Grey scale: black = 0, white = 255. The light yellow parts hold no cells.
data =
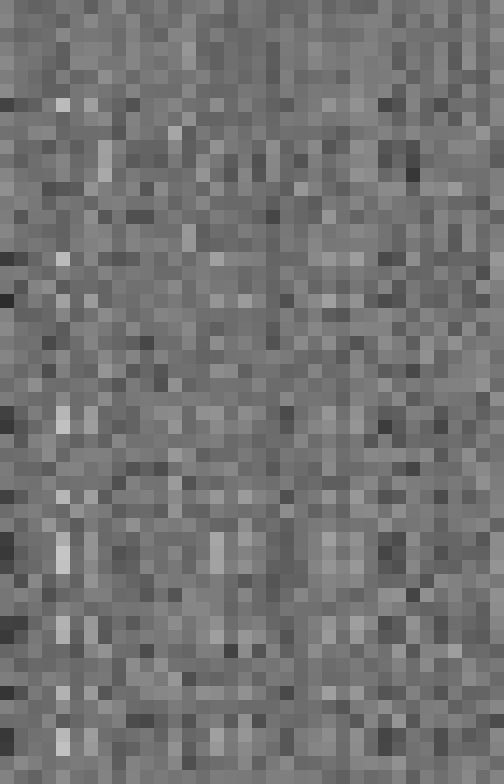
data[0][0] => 128
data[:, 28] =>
[108, 96, 123, 96, 92, 128, 94, 82, 97, 115, 95, 103, 116, 139, 118, 118, 100, 100, 83, 125, 88, 84, 125, 94, 125, 120, 101, 111, 135, 95, 90, 85, 137, 90, 134, 90, 142, 115, 76, 87, 80, 104, 146, 125, 92, 91, 149, 130, 121, 92, 116, 149, 86, 94, 145, 129]
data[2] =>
[112, 101, 107, 110, 135, 118, 119, 117, 108, 128, 110, 100, 132, 131, 105, 124, 106, 103, 109, 116, 125, 115, 119, 109, 108, 113, 126, 117, 123, 113, 113, 109, 108, 125, 109, 139]
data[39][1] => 93
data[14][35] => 137
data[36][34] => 113
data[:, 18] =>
[115, 113, 109, 110, 115, 112, 116, 109, 113, 125, 103, 81, 85, 113, 112, 98, 115, 112, 125, 112, 115, 130, 109, 111, 114, 120, 114, 130, 111, 129, 111, 100, 111, 111, 114, 131, 115, 103, 132, 119, 124, 105, 106, 105, 126, 138, 84, 121, 100, 124, 107, 79, 126, 123, 97, 115]
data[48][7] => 120
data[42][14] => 124
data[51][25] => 88
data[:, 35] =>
[138, 123, 139, 123, 120, 140, 120, 134, 132, 112, 99, 92, 126, 127, 137, 98, 124, 128, 151, 143, 127, 122, 130, 125, 121, 110, 119, 107, 141, 114, 131, 112, 115, 122, 125, 128, 133, 99, 140, 139, 148, 120, 144, 141, 133, 125, 97, 120, 106, 114, 135, 76, 136, 131, 107, 131]
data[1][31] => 132
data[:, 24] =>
[111, 120, 108, 116, 120, 98, 120, 126, 120, 92, 100, 122, 115, 94, 114, 113, 123, 120, 131, 111, 96, 121, 86, 117, 104, 89, 109, 103, 98, 112, 120, 105, 110, 106, 94, 111, 99, 112, 127, 113, 132, 127, 108, 115, 120, 109, 121, 112, 107, 122, 85, 109, 110, 108, 107, 96]
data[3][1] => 111
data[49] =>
[53, 81, 121, 107, 178, 104, 154, 86, 111, 109, 130, 135, 137, 116, 142, 139, 121, 145, 124, 102, 73, 108, 126, 159, 122, 151, 108, 84, 92, 129, 107, 84, 122, 99, 100, 114]
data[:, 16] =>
[100, 94, 106, 111, 111, 114, 104, 107, 106, 123, 121, 92, 85, 108, 105, 116, 105, 107, 131, 116, 120, 124, 109, 108, 117, 115, 136, 114, 121, 110, 124, 106, 106, 135, 116, 119, 115, 99, 119, 119, 126, 106, 104, 101, 109, 116, 66, 107, 106, 121, 112, 91, 123, 121, 112, 122]
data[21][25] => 146
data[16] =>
[134, 114, 109, 102, 98, 117, 132, 128, 107, 129, 115, 110, 110, 152, 94, 109, 105, 124, 115, 103, 120, 108, 129, 116, 123, 135, 128, 115, 100, 133, 111, 130, 91, 136, 105, 124]
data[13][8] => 113
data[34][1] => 115
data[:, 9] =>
[106, 132, 128, 133, 133, 106, 131, 82, 130, 128, 102, 90, 122, 131, 113, 80, 129, 131, 93, 121, 112, 109, 106, 134, 95, 132, 89, 122, 120, 99, 99, 113, 127, 83, 128, 122, 105, 144, 98, 91, 96, 101, 108, 116, 89, 113, 108, 140, 134, 109, 107, 76, 111, 98, 130, 131]
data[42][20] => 107
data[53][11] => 111
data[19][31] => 127
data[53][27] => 71
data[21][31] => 95
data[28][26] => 123
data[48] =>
[126, 122, 110, 128, 122, 103, 118, 120, 94, 134, 135, 122, 151, 79, 104, 100, 106, 123, 100, 121, 117, 105, 118, 106, 107, 119, 118, 103, 121, 108, 112, 107, 113, 138, 125, 106]
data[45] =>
[58, 87, 120, 109, 174, 95, 154, 88, 120, 113, 124, 120, 127, 115, 134, 159, 116, 150, 138, 114, 84, 113, 122, 154, 109, 150, 114, 88, 91, 137, 118, 85, 113, 95, 91, 125]
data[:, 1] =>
[105, 110, 101, 111, 118, 116, 115, 87, 115, 111, 104, 95, 115, 120, 129, 87, 114, 111, 76, 124, 85, 101, 97, 116, 111, 119, 104, 120, 114, 98, 84, 89, 110, 102, 115, 90, 121, 98, 107, 93, 101, 79, 129, 103, 64, 87, 108, 95, 122, 81, 118, 110, 104, 104, 137, 109]
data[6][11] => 110
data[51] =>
[108, 110, 107, 132, 91, 103, 117, 115, 126, 76, 72, 94, 113, 83, 120, 126, 91, 144, 79, 115, 107, 104, 115, 126, 109, 88, 133, 98, 149, 86, 126, 117, 129, 120, 93, 76]
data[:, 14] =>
[121, 108, 105, 101, 108, 127, 105, 110, 100, 120, 106, 135, 148, 102, 133, 105, 94, 98, 124, 124, 128, 117, 111, 106, 101, 100, 108, 108, 122, 144, 116, 122, 96, 120, 109, 129, 98, 112, 116, 114, 131, 111, 124, 134, 130, 134, 126, 109, 104, 142, 108, 120, 107, 121, 103, 110]
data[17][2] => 119
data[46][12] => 106
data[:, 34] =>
[104, 112, 109, 102, 106, 92, 106, 101, 104, 147, 120, 118, 112, 111, 87, 118, 105, 108, 98, 79, 139, 85, 129, 98, 123, 137, 131, 146, 89, 97, 112, 126, 103, 137, 144, 109, 113, 132, 87, 97, 107, 132, 113, 94, 95, 91, 107, 112, 125, 100, 122, 93, 98, 102, 123, 110]

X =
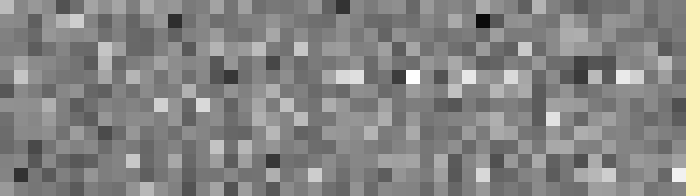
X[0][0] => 188
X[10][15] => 195
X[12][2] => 119
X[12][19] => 175
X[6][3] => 103
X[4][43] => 82
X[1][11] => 151
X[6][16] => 146
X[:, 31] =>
[128, 125, 111, 133, 137, 83, 127, 96, 124, 120, 126, 173, 159, 141]
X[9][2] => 137
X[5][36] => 218
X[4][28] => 116
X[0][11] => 145
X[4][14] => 138
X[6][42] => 117
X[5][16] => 55
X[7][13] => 105
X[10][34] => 137
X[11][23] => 140
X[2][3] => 151
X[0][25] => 136
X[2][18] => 128
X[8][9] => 139
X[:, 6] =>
[164, 131, 142, 106, 91, 120, 103, 112, 93, 124, 137, 97, 149, 126]
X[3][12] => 149
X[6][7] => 96
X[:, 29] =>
[104, 111, 129, 166, 109, 254, 156, 126, 151, 170, 139, 164, 136, 131]
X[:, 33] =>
[123, 134, 125, 100, 135, 231, 129, 124, 133, 156, 106, 134, 130, 127]
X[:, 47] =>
[127, 127, 107, 91, 187, 158, 122, 115, 120, 128, 104, 143, 104, 125]
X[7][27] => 160
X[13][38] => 139
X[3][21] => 199
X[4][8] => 104
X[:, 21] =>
[127, 119, 140, 199, 105, 110, 129, 123, 187, 99, 134, 109, 135, 124]
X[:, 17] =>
[160, 129, 113, 155, 113, 111, 129, 134, 126, 101, 183, 159, 114, 157]
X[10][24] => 142
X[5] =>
[122, 197, 147, 128, 118, 116, 120, 165, 117, 181, 144, 116, 144, 111, 136, 84, 55, 111, 135, 119, 142, 110, 116, 166, 216, 223, 105, 117, 60, 254, 134, 83, 158, 231, 153, 144, 218, 166, 105, 140, 89, 58, 186, 91, 234, 208, 118, 158, 108]
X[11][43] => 94

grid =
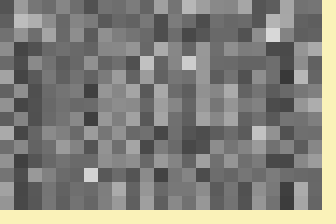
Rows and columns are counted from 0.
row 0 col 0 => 84
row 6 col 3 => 107
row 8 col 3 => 106
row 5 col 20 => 56
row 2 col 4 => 105
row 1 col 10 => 120
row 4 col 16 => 106
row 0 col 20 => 166
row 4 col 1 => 77
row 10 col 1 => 136
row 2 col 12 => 109
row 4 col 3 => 114
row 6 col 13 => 94
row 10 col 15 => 141
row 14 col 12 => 137
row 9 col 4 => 128
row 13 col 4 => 98
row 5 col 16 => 115
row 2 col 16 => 105
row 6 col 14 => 145
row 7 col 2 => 81
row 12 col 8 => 107
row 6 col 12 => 108
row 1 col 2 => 175
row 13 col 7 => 126
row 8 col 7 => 152
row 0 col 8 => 110
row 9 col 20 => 81
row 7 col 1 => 70
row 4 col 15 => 107
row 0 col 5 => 110
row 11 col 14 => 160
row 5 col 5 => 114
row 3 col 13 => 101
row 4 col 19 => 110
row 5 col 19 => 111
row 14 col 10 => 159
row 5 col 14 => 153
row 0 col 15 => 137
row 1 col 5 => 133
